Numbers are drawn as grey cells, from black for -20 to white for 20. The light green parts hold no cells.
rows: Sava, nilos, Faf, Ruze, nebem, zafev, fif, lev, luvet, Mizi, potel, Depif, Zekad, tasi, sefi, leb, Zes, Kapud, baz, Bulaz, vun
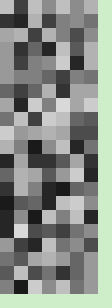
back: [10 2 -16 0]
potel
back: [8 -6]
Ruze
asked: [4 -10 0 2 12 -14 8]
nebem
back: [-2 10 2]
vun
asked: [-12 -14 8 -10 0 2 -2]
nilos
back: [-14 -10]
Kapud
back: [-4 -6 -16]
sefi

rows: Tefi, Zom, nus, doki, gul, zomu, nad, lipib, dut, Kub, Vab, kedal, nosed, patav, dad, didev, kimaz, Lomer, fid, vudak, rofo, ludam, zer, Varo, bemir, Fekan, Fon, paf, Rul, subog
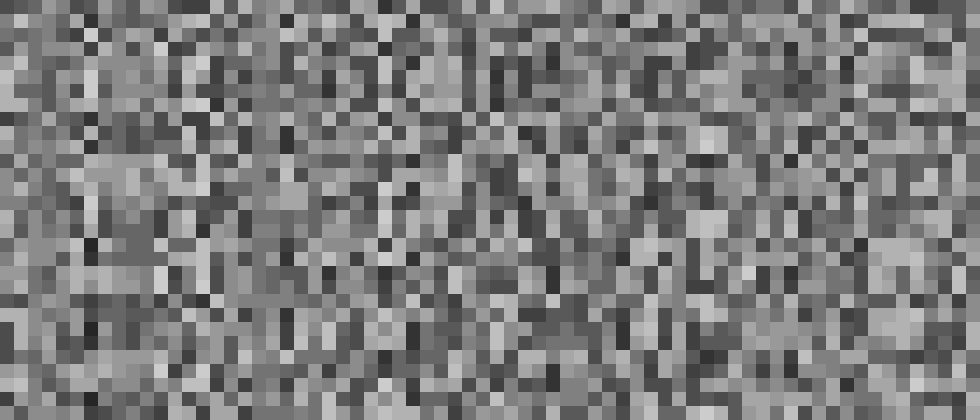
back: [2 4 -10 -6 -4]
Vab
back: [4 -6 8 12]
subog
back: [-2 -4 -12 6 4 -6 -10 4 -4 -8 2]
doki
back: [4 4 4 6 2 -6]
Fekan
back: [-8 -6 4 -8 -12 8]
Kub
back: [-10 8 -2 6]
kimaz

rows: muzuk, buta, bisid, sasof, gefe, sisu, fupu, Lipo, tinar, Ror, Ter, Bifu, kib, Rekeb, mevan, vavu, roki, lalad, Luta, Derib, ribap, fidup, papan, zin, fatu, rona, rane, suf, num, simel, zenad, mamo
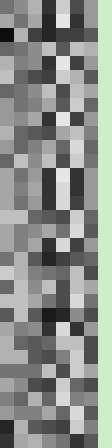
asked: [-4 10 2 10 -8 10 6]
ribap
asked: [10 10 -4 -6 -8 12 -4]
vavu

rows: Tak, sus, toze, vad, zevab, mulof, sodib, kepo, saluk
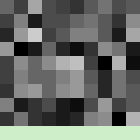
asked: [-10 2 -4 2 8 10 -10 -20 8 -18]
zevab
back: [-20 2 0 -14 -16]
saluk
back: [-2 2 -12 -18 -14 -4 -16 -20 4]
vad

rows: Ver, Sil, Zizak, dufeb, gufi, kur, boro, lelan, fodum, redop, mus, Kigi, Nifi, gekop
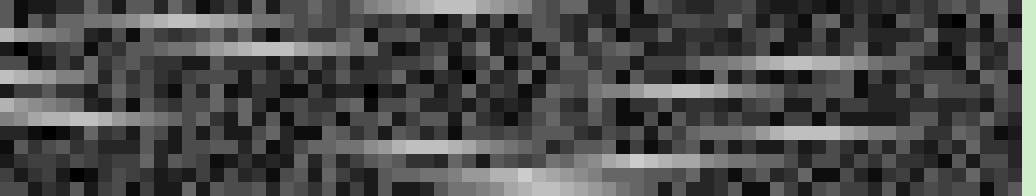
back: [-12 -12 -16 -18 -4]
boro
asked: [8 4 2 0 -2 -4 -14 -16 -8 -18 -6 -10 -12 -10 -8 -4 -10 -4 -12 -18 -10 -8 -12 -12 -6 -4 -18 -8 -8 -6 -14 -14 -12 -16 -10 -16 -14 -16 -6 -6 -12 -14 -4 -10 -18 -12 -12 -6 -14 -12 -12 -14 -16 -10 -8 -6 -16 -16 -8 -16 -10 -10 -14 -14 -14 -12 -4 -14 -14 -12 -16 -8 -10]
Zizak
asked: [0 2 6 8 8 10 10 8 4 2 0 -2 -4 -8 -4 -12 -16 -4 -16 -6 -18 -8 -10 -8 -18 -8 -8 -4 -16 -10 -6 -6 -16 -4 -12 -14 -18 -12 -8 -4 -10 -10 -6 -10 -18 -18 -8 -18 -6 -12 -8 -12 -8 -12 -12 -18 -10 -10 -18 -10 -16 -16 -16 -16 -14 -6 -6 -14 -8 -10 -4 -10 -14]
fodum
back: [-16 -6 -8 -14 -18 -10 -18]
mus
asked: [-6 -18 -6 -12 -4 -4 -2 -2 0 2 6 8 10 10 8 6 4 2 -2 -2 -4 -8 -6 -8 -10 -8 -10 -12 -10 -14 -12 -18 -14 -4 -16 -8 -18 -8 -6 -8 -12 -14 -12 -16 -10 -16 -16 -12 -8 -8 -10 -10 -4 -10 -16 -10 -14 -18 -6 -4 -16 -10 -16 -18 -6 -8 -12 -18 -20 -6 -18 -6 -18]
Sil
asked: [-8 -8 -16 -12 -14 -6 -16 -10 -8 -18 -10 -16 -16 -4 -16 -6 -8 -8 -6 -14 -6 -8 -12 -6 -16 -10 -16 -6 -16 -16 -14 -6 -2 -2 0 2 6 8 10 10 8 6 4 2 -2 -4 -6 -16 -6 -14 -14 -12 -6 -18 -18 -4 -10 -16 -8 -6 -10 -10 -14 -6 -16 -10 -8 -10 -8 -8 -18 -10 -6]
gekop

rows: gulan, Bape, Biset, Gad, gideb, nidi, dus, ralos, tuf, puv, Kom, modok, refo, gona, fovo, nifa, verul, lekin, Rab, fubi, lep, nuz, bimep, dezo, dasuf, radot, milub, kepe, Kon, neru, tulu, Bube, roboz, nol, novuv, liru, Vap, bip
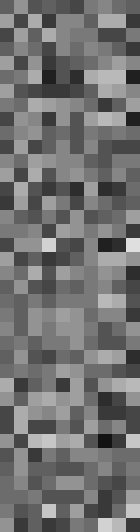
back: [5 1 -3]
gideb
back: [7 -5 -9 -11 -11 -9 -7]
dus
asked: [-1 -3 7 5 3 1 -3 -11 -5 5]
ralos
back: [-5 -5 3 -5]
nol
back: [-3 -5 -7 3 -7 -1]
nifa
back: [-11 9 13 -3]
bip

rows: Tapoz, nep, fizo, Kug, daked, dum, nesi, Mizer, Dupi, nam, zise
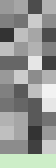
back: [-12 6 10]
nam
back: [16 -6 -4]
Mizer
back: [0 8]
Kug

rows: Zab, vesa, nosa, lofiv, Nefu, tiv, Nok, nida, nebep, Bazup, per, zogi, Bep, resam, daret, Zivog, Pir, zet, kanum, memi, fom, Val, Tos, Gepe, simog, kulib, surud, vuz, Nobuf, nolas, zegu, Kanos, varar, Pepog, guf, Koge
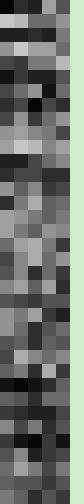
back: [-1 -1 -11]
Nefu
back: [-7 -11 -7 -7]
guf
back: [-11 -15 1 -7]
varar
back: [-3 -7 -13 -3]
Gepe

